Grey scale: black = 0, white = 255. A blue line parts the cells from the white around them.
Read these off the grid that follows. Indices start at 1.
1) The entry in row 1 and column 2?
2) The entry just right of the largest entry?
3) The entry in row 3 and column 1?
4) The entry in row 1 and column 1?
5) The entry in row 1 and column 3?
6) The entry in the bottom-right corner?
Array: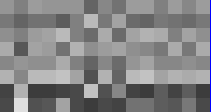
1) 128
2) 81
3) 143
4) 149
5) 156
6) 73

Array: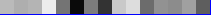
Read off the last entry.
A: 94
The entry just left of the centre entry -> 124
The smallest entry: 10
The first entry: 186
